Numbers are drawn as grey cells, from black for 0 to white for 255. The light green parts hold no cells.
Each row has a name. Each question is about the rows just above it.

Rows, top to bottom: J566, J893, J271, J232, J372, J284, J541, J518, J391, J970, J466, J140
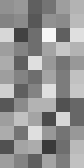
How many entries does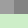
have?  2
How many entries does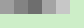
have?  5

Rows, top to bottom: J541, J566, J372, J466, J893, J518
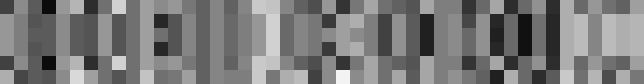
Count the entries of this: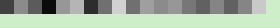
19
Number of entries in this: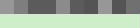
10
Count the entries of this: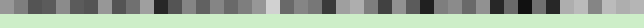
46
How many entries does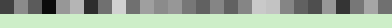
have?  28

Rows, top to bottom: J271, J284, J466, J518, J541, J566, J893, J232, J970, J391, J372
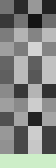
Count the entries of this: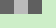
3
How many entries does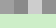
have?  4
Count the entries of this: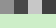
4
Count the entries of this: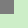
1
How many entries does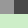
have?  2
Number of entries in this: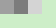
3

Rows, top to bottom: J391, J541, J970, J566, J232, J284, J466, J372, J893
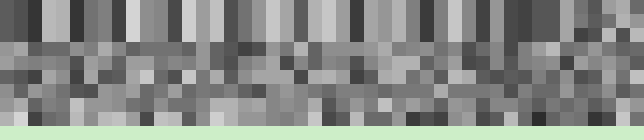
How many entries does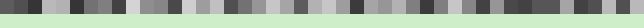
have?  46
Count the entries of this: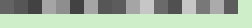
17

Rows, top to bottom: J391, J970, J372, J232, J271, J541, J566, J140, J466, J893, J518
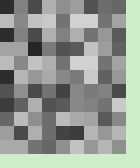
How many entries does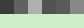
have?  6
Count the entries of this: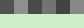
6

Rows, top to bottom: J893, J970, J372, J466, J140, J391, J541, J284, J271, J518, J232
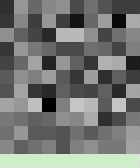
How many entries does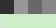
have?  4
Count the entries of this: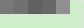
5
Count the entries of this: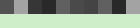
10

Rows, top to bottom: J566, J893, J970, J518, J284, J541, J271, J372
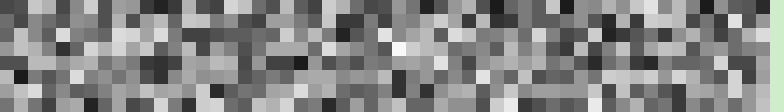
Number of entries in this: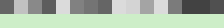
16
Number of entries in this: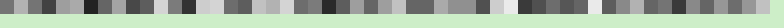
55

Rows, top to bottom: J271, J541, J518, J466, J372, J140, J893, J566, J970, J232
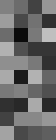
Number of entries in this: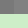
2
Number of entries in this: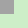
1
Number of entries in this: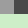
2
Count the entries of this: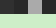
4

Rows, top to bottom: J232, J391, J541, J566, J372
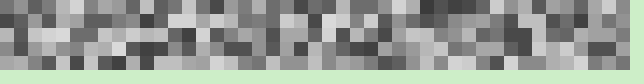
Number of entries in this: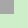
1
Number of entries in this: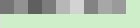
9
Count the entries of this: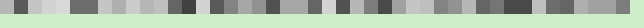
45
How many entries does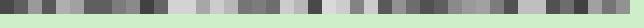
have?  45

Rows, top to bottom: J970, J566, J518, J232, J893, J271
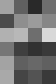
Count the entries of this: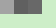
3
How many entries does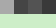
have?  4
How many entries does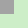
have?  1
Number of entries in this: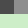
2
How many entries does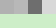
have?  4
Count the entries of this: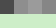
4

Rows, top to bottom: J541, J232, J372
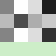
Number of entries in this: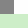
2
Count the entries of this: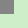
1
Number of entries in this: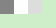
3
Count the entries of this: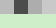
4
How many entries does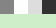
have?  4

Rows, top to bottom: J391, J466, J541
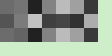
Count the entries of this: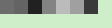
7
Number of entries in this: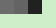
3
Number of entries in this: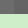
2
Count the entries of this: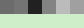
6

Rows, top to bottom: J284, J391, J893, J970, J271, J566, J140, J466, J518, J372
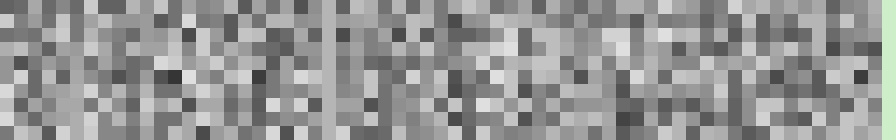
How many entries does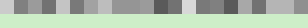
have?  22
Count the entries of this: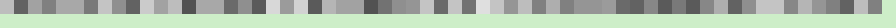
63
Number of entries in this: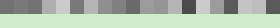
20
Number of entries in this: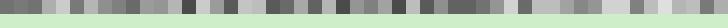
52
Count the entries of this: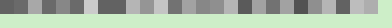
27
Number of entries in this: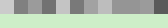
12

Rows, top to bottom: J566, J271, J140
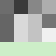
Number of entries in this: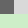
2
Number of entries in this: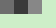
3
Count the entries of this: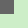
1
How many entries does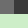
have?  2
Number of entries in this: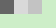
3

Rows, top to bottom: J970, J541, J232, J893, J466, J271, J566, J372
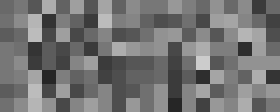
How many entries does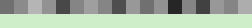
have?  18
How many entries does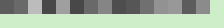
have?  15
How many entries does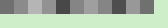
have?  11
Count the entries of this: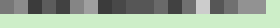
19

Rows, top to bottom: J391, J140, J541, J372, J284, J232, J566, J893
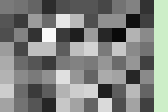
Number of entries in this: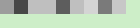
9
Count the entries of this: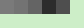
5
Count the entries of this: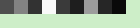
9
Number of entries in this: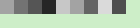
9

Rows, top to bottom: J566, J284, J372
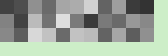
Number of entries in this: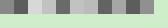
11
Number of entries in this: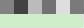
6
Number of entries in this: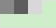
3
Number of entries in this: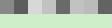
8

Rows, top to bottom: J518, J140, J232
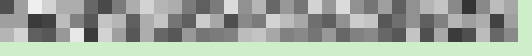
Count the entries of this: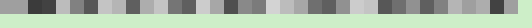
37
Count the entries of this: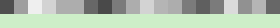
20

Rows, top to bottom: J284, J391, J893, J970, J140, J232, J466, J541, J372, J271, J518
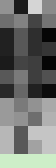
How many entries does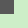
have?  1
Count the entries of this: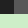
2
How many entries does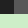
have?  2
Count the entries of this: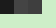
3

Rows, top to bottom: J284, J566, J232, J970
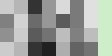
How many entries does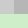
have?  2
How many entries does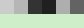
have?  6
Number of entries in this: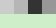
4
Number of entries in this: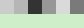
6
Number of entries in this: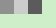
3

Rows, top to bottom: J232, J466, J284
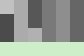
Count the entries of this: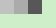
3
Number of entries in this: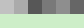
6
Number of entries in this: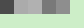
5
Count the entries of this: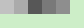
5
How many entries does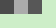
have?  3
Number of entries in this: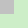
1

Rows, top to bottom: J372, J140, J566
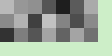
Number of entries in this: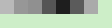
7
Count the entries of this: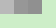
3
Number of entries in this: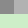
2
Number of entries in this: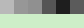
6
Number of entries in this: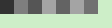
7
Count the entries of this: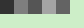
5

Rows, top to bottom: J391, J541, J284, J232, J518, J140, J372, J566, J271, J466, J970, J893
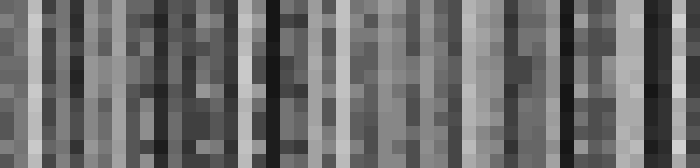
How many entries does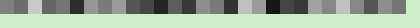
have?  29
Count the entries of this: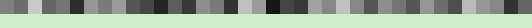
38

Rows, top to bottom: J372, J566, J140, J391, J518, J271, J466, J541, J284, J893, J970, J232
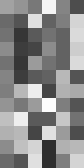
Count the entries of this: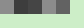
5
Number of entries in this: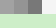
4
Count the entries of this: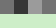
4

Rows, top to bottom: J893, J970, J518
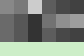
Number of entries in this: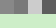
4
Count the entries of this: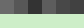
6
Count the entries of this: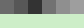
6

